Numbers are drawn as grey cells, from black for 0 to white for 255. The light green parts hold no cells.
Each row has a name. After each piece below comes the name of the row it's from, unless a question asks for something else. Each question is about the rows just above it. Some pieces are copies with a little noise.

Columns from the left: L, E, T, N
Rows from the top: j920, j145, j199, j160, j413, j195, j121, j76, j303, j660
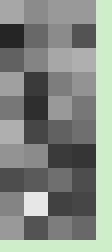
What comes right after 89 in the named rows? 111
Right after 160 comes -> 58
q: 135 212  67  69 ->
j303
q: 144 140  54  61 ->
j121
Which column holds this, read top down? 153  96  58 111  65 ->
T
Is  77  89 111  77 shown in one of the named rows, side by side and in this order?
yes

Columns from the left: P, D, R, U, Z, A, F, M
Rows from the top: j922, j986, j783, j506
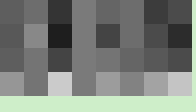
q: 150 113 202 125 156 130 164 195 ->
j506
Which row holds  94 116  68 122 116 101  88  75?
j783
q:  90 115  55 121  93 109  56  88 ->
j922
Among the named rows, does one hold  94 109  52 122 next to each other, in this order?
yes
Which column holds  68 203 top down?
R
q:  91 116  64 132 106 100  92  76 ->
j783

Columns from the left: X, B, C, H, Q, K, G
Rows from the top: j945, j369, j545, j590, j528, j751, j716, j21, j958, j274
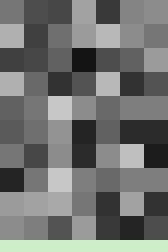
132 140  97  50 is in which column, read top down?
K
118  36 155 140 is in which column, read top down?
X
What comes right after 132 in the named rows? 140

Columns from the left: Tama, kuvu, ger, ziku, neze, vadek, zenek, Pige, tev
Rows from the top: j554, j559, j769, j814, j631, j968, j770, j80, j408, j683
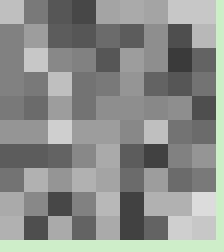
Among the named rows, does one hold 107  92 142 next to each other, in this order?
yes
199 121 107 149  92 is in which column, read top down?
kuvu
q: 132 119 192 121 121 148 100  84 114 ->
j814
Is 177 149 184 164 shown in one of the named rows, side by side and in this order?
no
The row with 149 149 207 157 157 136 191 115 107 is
j968
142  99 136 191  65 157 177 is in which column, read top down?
zenek

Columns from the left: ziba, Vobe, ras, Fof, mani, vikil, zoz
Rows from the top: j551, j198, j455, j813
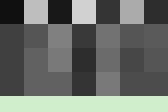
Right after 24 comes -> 209
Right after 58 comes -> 113
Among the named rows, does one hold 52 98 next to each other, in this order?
no
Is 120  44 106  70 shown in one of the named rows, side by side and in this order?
yes
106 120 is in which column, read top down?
mani

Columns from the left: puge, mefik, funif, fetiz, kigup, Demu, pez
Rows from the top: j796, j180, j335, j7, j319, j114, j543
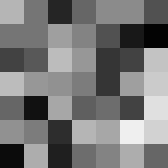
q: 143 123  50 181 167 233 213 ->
j114
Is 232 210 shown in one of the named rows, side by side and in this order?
no

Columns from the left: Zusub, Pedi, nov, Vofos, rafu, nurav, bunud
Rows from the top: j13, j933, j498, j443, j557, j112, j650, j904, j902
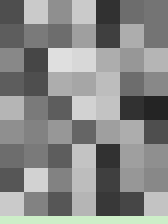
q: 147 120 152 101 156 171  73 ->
j112
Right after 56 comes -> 70
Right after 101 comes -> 159
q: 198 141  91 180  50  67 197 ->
j902
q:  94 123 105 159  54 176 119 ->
j933
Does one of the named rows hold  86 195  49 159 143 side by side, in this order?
no

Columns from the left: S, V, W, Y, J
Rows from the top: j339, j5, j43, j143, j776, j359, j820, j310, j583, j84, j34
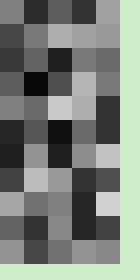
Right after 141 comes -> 194
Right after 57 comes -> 99
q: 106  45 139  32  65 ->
j84

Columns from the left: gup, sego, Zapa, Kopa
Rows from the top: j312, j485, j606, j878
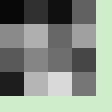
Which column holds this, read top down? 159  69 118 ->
Kopa
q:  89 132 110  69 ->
j606
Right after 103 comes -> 159
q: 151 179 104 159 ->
j485

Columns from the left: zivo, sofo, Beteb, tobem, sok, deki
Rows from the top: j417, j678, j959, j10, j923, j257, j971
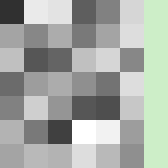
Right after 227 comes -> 94
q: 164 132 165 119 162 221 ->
j678
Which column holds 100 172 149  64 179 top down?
Beteb
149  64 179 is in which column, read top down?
Beteb

